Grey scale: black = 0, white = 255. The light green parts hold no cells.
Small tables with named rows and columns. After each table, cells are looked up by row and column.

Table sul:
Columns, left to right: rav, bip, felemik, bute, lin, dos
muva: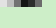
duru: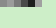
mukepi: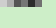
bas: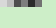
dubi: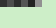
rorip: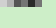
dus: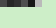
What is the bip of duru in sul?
155
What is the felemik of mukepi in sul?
85
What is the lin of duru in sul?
30
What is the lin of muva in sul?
45
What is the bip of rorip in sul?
177
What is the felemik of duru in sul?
121
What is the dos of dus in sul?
186
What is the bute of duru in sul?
74
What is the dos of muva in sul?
107
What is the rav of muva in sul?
226
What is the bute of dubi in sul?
85
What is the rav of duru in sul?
138
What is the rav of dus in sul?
72
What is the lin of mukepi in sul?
44
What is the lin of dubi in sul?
34
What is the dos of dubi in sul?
145
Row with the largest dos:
dus

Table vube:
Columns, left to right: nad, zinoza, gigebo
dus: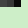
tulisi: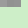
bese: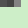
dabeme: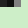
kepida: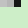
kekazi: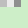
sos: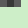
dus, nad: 66
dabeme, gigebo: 128
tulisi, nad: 155
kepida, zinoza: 182
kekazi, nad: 190
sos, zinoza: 56
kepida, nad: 193
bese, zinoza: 68

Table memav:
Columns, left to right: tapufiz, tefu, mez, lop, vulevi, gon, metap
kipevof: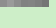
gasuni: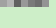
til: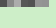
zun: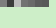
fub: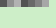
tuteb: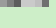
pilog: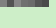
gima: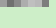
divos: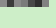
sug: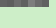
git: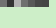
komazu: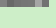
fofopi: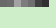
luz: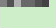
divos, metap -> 129
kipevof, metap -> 117
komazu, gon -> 165
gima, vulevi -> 191
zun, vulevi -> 106
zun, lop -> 114
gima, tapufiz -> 158
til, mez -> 172
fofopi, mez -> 162
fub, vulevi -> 105
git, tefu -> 52
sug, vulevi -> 125
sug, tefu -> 94
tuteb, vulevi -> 202
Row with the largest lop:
tuteb

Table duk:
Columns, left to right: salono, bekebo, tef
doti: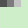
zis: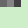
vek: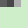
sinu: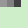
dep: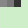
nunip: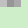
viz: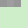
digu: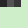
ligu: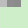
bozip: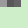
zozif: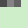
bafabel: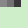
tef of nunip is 169
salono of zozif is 75
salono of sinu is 151
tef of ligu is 139
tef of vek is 173
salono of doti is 80
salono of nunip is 192

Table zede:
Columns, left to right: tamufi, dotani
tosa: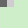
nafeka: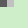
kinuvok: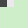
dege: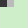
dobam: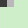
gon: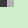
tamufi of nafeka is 91
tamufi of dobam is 59
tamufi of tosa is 102
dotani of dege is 187
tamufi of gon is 59
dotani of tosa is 206
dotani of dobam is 184
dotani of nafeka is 193
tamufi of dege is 54
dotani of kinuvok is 234
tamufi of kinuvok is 69
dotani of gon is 180
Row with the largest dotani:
kinuvok

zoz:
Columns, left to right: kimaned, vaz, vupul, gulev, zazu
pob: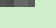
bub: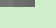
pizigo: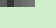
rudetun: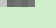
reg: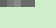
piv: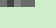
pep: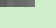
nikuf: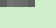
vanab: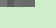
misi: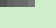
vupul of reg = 138
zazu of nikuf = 96
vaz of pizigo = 55
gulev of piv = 108
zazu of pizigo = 117
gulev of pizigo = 109
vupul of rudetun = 114
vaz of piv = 70
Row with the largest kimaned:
rudetun

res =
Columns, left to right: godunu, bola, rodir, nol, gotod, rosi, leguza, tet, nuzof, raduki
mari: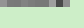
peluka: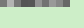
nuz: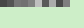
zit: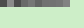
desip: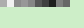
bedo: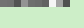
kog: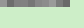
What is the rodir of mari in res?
121
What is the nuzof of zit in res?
117
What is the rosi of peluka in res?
147
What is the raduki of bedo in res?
79
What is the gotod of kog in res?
118
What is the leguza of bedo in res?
98

